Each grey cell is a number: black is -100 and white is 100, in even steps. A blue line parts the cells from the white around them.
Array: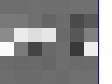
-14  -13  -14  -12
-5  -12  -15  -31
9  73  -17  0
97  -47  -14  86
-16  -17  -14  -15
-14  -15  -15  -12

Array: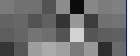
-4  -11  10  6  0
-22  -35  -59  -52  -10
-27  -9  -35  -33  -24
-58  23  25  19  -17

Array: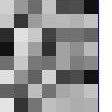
63  -15  -42  -87
55  22  44  52
-66  58  -12  -22
-86  24  27  45
-13  -6  27  7
75  -24  -49  -85
-23  48  30  52
79  -8  42  38

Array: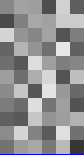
7  24  64
-42  32  59
66  5  -34
-21  16  81
-13  73  -1
24  36  -34
8  -32  19
-3  74  25
-25  55  24
9  2  75
-10  32  45

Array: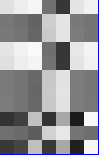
76  92  -57  89
-7  -22  79  -9
-5  -20  78  -8
79  95  -58  91
75  91  -57  89
-4  -18  77  -7
-4  -19  78  -7
-3  -18  77  -6
-60  51  32  95
-12  -27  81  -13
-55  50  32  93

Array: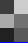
-52
33
-74

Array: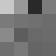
57  -68
-4  -12
8  -18
-13  -21

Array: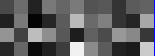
-43  -73  -20  -35  -60  -23
-75  -97  -29  -17  -59  31
16  48  -31  -25  19  -57
-70  -92  -52  9  -74  59

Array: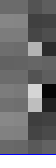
-16  -35
5  -50
-3  -45
-14  41
-23  -20
-15  -35
-3  67
-11  49
7  -51
1  -47
-18  -30
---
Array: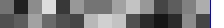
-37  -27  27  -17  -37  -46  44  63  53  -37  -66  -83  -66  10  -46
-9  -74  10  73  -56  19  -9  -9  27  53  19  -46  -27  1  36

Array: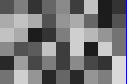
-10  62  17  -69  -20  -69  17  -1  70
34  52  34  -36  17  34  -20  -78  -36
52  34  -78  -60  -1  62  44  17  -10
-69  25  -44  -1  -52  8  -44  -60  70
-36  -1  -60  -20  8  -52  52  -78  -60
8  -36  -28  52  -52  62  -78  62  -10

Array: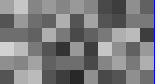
28  55  4  20  4  20  4  -43  -52  12  -24
65  47  -5  -34  -60  20  -52  55  12  -24  20
-34  37  47  -34  -52  -69  12  -43  -34  12  -14
-34  20  -14  -24  37  -34  28  -34  -43  -5  -5
12  4  28  -24  -14  -14  -43  4  28  -5  37
-14  -14  -24  37  -5  -43  -24  -5  37  47  -52

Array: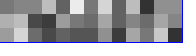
22  67  -15  -43  -23  -33  -33  13  -53  30  -6  58  -61
38  48  -43  -53  22  -6  -15  30  -23  4  -15  30  4
-6  4  4  48  -23  85  -6  67  -23  48  -61  13  13

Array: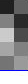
-9  21
30  1
-75  -25
59  -41
1  -67

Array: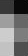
61  -2
24  -19
52  -38
-56  -93

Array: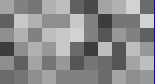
-25  57  39  11  11  57  1  -52  -8  -8  65
11  39  1  49  57  65  1  -33  19  1  -25
-52  11  39  19  57  -16  -52  49  -33  49  19
29  1  -8  39  49  -25  -43  29  39  65  -16
-16  -8  11  29  1  1  1  -16  29  11  19
11  -25  29  -8  19  -33  -8  -16  -33  29  49

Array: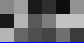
-80  42  -30  -2  52  52
7  25  -80  -63  -90  15
42  -20  -38  -46  -12  -54

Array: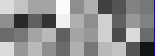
72  53  29  29  98  11  37  -50  -34  2  -7
72  19  45  11  -16  37  -7  45  53  -34  -84
-16  -7  29  45  -25  29  19  63  -42  72  -16
11  -68  -25  -59  89  37  11  63  -25  19  2
